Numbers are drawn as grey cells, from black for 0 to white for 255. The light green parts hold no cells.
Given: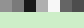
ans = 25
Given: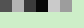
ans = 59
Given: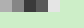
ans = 58
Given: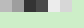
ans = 52
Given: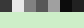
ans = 129
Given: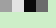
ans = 11
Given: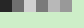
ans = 208
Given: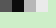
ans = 183
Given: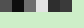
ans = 110
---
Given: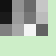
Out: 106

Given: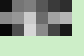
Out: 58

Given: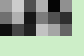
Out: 5

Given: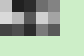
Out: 110

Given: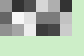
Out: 175

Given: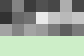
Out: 174

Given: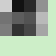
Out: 41

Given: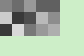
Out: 96

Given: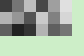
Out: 159
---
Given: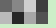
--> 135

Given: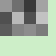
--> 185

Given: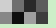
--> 111

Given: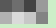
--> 110

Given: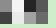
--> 244

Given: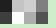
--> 196

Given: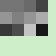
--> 128

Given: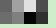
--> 161
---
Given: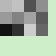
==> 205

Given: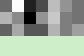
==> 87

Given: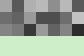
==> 57

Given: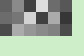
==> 150

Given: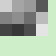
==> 77

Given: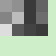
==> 67

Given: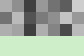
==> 63

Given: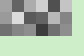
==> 142
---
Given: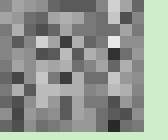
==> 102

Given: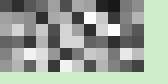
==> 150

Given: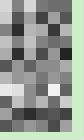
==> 86

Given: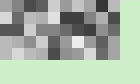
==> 186

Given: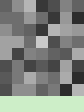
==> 78

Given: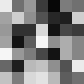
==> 194

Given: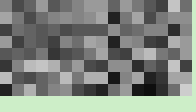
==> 34
